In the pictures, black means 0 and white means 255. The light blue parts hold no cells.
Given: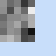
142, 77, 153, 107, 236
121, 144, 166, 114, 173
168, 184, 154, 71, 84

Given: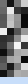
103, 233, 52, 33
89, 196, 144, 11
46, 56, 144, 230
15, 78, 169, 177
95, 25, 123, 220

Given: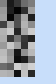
154, 32, 4, 47, 159
66, 167, 80, 180, 140
173, 56, 117, 55, 33
186, 146, 22, 144, 184
109, 92, 206, 187, 208

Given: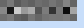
136, 23, 203, 153, 171, 84, 124, 51, 120, 13, 164

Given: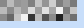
187, 139, 184, 156, 219, 158, 225, 167, 242, 123, 197

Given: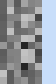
97, 191, 104, 117, 124, 185
97, 143, 101, 178, 138, 120
94, 128, 132, 192, 186, 77
92, 130, 131, 194, 183, 69
110, 153, 136, 36, 111, 179
171, 93, 131, 147, 100, 124

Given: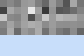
67, 167, 148, 156, 231, 160, 56, 148, 86, 92, 109, 130
134, 163, 141, 162, 174, 168, 140, 156, 143, 142, 144, 141

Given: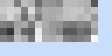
202, 211, 206, 131, 220, 150, 173, 170, 172, 193, 198, 197, 179, 192
128, 118, 161, 169, 123, 199, 170, 154, 149, 126, 120, 135, 130, 176
128, 116, 191, 172, 116, 238, 175, 171, 183, 127, 119, 127, 138, 248

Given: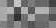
172, 182, 77, 179, 90, 179, 177, 120
127, 109, 142, 107, 85, 106, 106, 135
